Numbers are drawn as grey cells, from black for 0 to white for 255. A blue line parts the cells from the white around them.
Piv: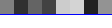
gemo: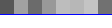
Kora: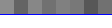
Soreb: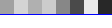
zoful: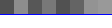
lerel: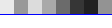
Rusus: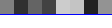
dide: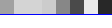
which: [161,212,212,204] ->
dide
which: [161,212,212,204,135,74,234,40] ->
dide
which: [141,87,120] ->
zoful
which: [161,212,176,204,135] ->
Soreb
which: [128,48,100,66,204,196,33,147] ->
Rusus

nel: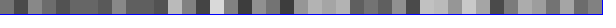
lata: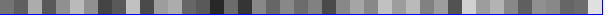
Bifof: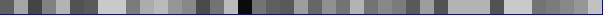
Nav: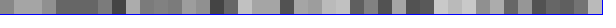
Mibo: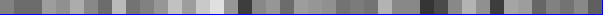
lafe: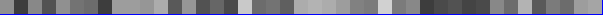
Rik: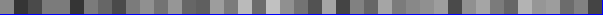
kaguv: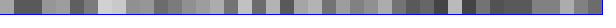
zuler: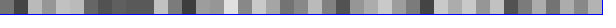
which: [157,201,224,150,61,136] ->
Mibo
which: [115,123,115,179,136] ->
Mibo
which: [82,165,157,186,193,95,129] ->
Nav
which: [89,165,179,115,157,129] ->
kaguv
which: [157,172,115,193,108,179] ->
kaguv
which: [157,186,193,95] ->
Nav

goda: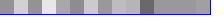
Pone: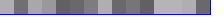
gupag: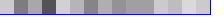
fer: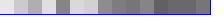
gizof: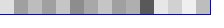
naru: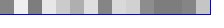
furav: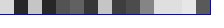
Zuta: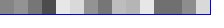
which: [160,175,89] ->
gizof
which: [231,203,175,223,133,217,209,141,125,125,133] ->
naru

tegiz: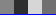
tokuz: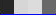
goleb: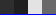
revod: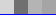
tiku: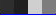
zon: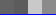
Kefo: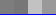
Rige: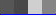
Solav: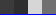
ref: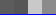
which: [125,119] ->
Kefo
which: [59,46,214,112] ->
Solav
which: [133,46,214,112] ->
tegiz
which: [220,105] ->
tokuz

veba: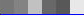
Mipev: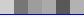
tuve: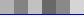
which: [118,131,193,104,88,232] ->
veba
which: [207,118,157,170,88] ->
Mipev
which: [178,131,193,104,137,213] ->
tuve
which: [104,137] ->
tuve
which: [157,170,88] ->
Mipev

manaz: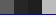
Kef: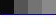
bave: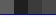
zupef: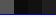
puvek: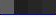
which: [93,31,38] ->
puvek
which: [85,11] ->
zupef
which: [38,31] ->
manaz
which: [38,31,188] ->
manaz
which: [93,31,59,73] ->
bave
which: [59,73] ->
bave

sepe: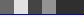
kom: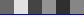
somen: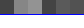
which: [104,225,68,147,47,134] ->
kom
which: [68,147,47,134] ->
kom
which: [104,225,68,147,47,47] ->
sepe

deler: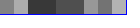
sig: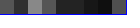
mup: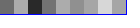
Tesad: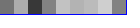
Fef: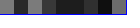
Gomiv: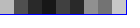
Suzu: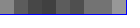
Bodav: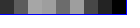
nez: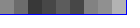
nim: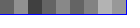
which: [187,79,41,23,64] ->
Gomiv
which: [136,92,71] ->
Suzu
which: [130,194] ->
Tesad
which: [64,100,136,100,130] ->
nim

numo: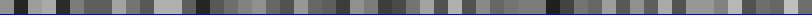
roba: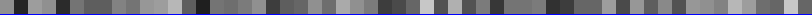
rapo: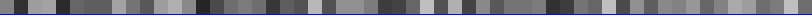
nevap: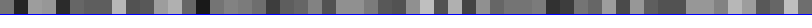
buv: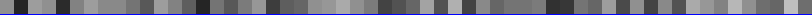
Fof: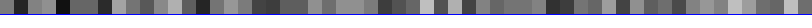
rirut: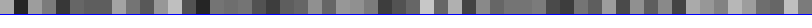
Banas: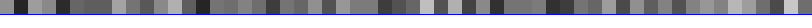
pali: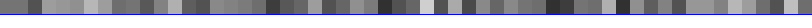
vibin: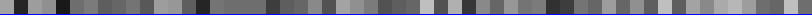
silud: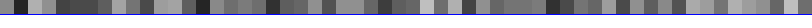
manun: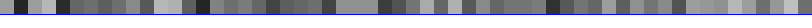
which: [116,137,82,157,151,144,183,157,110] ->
manun
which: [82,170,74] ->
pali
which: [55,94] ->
rapo
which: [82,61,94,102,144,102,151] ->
rirut
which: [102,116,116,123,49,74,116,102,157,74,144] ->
silud
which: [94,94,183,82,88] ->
nevap
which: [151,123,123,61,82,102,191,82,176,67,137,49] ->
Banas

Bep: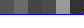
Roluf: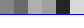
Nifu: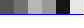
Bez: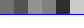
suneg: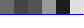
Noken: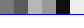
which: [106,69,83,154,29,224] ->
suneg
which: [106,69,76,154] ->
Bep
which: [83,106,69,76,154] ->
Bep

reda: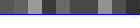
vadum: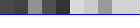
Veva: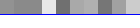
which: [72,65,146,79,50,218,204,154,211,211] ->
vadum
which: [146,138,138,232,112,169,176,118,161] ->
Veva
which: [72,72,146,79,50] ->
reda
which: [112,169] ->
Veva

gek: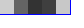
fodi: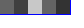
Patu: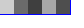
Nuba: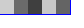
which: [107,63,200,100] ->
Nuba
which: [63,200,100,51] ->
fodi
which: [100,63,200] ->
fodi
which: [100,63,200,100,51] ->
fodi
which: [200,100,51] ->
fodi
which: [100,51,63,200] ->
gek

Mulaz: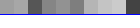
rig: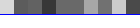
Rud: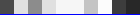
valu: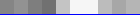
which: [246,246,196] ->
Rud
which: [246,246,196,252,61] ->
Rud
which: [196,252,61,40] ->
Rud

